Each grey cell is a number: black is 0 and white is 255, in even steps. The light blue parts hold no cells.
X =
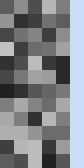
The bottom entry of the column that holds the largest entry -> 93
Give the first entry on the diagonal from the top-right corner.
126
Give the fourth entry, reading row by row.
182
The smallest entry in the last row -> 33
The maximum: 194
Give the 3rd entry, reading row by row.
78
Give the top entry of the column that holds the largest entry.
93
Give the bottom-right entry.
86
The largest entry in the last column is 168
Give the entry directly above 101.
155
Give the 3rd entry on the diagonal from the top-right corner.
132
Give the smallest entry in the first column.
33
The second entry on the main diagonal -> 49
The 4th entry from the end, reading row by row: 78
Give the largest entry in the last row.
188

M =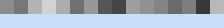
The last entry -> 185
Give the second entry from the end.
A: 56
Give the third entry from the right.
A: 126
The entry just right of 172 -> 113
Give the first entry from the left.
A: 140

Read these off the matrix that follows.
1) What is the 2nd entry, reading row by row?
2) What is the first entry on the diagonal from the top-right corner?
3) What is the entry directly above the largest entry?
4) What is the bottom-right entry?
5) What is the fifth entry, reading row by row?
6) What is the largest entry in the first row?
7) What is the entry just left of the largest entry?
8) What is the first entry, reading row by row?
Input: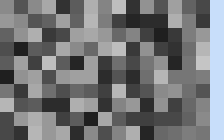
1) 84
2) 72
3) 182
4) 118
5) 50
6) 190
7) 118
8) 138

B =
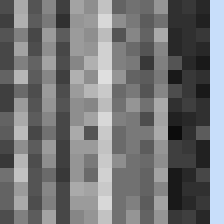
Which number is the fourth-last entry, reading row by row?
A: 149
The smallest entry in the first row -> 40
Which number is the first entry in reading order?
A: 77
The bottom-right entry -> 40
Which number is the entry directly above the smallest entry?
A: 33
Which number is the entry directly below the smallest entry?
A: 63
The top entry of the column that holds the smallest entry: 48
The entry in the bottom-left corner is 77
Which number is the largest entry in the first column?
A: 113
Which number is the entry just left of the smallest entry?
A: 170
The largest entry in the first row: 194
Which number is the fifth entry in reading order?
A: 63
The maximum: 223
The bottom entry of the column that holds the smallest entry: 56
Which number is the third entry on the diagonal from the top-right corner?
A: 40
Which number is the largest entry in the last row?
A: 194
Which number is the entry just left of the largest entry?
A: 142
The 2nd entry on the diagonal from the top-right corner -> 48
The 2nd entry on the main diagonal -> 176
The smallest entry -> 12
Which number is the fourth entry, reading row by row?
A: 134
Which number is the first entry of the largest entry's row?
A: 99
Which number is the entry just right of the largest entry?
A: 149
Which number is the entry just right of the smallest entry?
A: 48
